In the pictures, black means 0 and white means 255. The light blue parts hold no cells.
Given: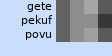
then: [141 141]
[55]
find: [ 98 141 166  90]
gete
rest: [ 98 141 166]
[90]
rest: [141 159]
[90]
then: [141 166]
[90]
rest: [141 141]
[55]

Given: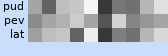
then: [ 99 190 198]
[245]
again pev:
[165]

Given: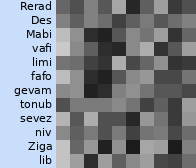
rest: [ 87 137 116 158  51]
[102]
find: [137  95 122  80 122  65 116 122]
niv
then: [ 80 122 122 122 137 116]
[65]
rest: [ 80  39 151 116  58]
[151]
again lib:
[158]
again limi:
[51]

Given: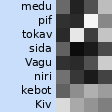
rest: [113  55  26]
[67]
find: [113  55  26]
niri
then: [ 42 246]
[135]
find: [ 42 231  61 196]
tokav

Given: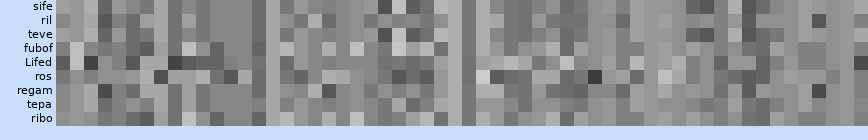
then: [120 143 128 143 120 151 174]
[120]
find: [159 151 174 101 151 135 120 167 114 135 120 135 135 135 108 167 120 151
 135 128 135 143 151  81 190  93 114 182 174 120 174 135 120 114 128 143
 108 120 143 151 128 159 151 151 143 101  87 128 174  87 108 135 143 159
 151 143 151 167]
sife
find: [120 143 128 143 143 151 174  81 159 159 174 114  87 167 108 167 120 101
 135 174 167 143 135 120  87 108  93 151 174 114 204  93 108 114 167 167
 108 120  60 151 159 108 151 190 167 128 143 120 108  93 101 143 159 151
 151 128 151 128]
ros
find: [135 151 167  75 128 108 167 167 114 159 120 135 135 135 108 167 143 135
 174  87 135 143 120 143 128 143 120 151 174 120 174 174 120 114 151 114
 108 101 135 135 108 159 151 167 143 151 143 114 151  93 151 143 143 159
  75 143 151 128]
regam

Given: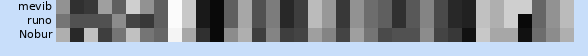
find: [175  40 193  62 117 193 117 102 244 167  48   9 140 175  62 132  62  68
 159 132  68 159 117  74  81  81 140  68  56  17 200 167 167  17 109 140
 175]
Nobur
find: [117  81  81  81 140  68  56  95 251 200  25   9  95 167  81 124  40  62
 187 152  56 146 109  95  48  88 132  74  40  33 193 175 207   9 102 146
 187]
runo
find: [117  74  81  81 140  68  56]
Nobur
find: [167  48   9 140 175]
Nobur

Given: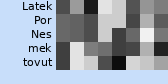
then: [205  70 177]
[91]
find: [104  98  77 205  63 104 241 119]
Nes
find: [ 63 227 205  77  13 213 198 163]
tovut
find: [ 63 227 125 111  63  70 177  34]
mek
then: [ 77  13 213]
[198]
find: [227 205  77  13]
tovut
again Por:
[205]

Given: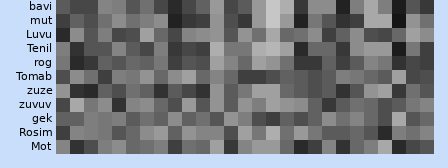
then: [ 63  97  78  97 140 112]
[132]
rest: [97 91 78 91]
[126 119 104  91 160  71  78]

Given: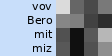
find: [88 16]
miz
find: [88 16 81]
miz
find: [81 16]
mit

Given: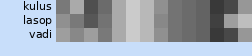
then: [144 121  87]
[115]
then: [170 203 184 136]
[115]
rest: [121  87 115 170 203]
[184 136 115 107  99  64 158 190]
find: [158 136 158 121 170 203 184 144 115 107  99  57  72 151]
vadi
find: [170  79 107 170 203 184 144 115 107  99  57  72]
kulus

